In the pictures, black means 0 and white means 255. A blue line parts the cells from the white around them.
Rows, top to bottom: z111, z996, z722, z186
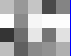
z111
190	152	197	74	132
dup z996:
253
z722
52	110	231	117	225
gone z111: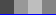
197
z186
190	95	138	146	175
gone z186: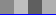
146

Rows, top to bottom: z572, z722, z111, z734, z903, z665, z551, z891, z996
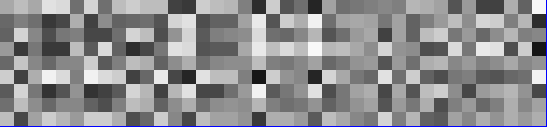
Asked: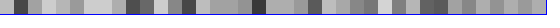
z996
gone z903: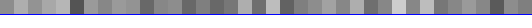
197
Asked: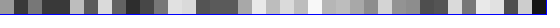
z734
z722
104	127	111	57	71	174	65	141	98	104	111	84	212	225	78	98	98	162	233	84	205	174	241	111	162	168	162	119	162	98	127	154	189	141	212	205	127	182	45
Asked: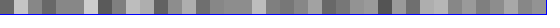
z903
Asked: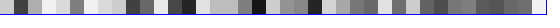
z665

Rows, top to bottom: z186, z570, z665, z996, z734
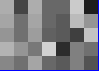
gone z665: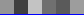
97
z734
135	112	165	104	90	128	83
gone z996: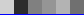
120
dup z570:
165
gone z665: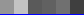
157
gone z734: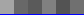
135
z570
165	112	165	104	90	187	149

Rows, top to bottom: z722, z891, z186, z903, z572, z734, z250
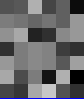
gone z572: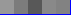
160
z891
124	116	102	116	96	152
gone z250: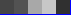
54

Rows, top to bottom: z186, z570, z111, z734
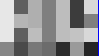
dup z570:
127
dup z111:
189
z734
134	74	120	108	44	154	38
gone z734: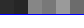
74

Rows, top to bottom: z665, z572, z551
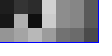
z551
149	164	184	156	114	107	74
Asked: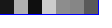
z572
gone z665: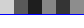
44
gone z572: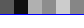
23

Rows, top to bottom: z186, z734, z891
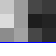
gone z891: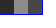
162
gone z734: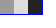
29
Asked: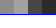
z891
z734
220	155	29	35
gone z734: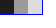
35

